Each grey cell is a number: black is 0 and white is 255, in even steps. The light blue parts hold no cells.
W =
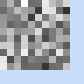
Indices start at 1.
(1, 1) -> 129
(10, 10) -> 196
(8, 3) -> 132
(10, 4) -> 101
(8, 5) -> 101
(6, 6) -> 171
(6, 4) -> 210
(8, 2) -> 219
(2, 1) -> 109
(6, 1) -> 125
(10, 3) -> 180
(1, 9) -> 163
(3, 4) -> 174
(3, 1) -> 149
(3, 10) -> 176
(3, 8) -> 184
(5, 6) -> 218
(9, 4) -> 98
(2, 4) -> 163
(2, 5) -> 150
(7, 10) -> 93
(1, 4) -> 254
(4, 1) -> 152
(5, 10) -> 107
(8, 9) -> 231
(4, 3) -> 119
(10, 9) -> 114
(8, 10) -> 140
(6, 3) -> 93
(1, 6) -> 112

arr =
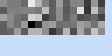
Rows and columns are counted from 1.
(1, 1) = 142
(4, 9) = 112
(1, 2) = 123
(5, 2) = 103
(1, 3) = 125
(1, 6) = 181
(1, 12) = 134
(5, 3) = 155
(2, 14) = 192
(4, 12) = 160
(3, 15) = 68
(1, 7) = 129
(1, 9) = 156
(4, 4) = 155
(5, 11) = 78
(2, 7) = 189
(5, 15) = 138
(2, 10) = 89
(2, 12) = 225
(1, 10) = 93
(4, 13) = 146
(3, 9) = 141

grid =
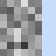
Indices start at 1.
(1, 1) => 123
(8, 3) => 209
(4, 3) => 101
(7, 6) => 172
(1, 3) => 147
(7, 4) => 56
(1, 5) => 129
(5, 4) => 152
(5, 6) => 99
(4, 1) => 186
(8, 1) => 115
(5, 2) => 177
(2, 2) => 90
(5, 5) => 134
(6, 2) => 147
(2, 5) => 188
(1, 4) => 221

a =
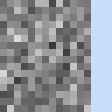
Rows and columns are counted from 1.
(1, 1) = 109
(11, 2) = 121
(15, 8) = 138
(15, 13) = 134
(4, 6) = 189
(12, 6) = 92
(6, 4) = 179
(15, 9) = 104
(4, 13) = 124
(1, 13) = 119
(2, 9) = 118
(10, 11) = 196
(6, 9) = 114
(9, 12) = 90
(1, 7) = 180
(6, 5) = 108
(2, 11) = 137
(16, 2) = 200
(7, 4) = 110
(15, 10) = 162
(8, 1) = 144
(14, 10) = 159
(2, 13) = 124
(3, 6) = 128
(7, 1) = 125
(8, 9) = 180
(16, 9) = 94
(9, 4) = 131
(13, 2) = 96
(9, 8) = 180
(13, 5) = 154
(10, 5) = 98
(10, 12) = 114
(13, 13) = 104
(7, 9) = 160
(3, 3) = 118
